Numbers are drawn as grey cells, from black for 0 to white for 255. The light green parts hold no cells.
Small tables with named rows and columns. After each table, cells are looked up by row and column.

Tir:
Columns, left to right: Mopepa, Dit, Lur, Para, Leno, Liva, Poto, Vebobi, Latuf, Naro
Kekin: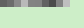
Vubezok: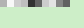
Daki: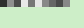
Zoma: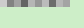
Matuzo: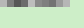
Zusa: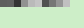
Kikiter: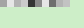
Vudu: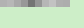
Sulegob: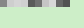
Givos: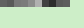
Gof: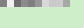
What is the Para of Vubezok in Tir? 190
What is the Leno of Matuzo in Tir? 189
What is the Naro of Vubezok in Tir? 97
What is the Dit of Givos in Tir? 89
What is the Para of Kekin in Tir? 185
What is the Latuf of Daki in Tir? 74
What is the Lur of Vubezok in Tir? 205
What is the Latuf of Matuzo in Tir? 155
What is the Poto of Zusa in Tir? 80
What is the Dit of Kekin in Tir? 108
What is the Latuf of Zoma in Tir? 182
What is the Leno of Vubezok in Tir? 50
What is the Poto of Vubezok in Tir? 204
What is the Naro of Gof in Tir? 168
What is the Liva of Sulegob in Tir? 112
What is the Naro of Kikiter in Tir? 194
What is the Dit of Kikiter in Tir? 230
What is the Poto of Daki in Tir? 136
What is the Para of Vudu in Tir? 152
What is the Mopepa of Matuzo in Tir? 183

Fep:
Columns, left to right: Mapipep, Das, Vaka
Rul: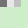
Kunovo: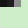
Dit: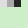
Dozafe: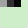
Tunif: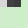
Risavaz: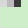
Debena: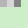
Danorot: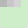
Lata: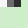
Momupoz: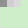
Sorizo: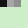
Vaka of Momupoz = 218
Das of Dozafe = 47
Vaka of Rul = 192
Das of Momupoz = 207
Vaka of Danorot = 212
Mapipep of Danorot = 183
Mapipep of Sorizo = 20
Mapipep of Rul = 115
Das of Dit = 168
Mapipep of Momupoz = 144
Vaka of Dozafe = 1
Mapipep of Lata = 247
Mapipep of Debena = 181
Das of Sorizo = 166
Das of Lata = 108
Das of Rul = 231
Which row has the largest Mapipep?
Lata

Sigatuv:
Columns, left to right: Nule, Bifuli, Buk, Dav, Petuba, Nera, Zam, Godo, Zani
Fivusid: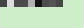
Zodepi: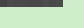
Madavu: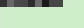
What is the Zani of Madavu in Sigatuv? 70
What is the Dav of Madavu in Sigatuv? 72
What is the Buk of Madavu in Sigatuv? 74
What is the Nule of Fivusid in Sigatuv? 68
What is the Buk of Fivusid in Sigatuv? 74
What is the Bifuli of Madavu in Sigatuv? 104
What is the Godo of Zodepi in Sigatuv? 72
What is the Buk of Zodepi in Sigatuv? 73
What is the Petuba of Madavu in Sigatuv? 45
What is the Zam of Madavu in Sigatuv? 26
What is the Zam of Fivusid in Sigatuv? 76
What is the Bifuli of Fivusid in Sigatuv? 220
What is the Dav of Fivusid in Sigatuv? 75
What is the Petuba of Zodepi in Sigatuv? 71
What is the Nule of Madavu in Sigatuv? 50
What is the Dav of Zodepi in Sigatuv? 73
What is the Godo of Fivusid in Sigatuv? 84
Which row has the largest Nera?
Madavu

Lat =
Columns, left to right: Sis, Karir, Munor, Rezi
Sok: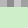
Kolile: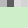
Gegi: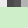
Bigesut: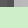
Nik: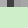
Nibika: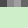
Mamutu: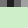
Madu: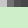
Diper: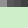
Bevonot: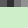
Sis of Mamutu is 116
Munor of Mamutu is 100
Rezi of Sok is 161
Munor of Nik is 159
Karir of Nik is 64
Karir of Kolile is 94
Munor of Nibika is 160
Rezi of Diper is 65
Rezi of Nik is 166
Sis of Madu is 199
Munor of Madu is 81

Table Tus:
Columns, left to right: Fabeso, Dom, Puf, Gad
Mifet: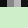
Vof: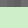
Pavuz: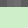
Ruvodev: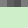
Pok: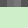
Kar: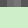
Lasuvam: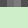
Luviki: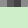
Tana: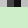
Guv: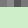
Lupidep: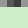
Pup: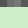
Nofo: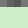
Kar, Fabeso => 84
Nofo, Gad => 118
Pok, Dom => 109
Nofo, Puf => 87
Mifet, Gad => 20
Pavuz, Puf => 112

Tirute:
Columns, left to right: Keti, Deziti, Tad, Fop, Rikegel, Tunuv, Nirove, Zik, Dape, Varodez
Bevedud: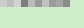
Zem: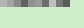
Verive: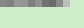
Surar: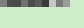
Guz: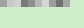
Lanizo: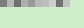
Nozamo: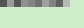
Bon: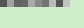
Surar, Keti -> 126
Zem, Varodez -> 90
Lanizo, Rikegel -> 153
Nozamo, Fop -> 145
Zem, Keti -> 181
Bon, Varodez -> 195
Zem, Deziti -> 162
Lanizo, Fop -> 174
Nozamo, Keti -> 83
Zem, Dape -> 120

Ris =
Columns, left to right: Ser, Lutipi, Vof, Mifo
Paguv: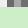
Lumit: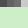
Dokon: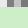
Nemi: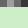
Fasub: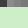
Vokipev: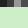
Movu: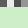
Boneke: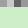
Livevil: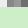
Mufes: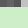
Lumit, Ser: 78
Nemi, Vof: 105
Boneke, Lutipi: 201
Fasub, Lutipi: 139
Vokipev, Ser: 32
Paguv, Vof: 168
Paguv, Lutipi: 107
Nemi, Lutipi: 159
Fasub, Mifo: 120
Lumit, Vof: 111
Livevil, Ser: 237
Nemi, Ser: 102
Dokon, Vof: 195
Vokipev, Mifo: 77
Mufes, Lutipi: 100
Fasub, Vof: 128
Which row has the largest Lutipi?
Movu

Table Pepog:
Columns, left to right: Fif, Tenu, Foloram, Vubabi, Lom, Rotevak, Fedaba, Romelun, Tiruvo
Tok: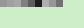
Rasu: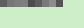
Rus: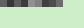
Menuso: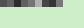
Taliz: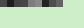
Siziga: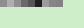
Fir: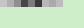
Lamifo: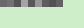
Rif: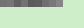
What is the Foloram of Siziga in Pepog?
142
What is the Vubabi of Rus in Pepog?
60
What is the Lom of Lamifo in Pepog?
88
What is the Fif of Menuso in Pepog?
80
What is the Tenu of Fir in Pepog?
176
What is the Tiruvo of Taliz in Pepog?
99
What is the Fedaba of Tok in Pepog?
175
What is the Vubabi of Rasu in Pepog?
127
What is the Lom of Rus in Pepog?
145
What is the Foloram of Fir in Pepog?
143
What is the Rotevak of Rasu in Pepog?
93
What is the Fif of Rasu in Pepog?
94
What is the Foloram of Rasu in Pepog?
124
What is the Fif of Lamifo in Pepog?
105
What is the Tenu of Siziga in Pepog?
174
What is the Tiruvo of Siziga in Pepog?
131
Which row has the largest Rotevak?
Menuso

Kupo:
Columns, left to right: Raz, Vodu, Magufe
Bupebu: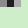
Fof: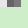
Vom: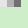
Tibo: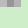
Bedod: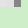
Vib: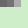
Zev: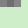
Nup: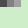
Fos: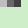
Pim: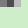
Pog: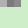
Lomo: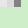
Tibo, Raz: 187
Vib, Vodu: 115
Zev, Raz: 129
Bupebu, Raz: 139
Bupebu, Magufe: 172
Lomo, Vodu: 218
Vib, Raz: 104

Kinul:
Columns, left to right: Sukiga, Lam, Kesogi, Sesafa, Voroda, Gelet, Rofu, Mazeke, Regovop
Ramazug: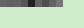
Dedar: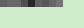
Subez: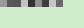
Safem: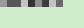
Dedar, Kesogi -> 103
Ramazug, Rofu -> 78
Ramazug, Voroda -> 33
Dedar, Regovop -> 115
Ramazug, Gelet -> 98
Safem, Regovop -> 105
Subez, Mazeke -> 197
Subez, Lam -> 88
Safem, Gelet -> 143
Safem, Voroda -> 52
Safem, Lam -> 87
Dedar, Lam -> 104
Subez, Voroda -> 51
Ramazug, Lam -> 97
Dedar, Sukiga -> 96
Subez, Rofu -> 62
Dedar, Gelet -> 96
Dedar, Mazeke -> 102
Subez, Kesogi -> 86

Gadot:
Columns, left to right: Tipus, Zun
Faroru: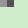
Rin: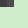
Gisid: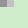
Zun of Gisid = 194
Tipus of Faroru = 151
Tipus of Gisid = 147
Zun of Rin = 75
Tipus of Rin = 64
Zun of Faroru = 83

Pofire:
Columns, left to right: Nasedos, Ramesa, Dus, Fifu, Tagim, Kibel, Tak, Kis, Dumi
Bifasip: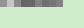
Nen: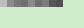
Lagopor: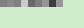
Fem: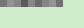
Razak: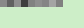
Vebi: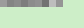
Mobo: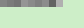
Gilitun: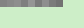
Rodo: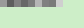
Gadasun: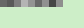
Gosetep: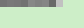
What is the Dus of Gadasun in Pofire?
126
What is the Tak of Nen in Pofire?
123
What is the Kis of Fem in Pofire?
146
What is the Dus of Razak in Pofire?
143
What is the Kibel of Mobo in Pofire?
128
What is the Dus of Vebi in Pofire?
139
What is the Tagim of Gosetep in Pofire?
135
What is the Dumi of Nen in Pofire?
79
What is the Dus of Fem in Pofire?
134
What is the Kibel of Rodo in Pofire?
181
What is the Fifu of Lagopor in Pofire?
202
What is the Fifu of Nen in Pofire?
112
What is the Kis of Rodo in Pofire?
122
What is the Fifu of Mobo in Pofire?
149
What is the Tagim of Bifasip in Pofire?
103
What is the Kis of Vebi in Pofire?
189

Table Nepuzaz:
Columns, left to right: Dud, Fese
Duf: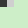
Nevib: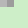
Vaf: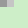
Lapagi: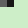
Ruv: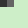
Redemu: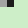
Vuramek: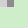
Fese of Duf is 207
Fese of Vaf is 197
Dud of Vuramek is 209
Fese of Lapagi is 23
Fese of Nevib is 156
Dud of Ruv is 50
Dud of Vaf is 153
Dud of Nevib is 183
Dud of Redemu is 163
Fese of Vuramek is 141
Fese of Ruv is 100

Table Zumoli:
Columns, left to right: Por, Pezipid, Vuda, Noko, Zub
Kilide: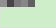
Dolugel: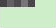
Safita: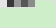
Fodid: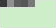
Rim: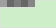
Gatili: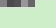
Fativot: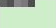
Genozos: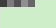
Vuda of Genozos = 81
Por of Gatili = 130
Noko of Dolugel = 119
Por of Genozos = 61
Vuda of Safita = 152
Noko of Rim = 102
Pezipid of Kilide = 70
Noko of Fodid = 86
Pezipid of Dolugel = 97
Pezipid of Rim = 104
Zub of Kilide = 96
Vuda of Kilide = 121
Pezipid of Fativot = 81
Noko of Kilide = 134
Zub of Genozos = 102
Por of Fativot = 99
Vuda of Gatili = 82

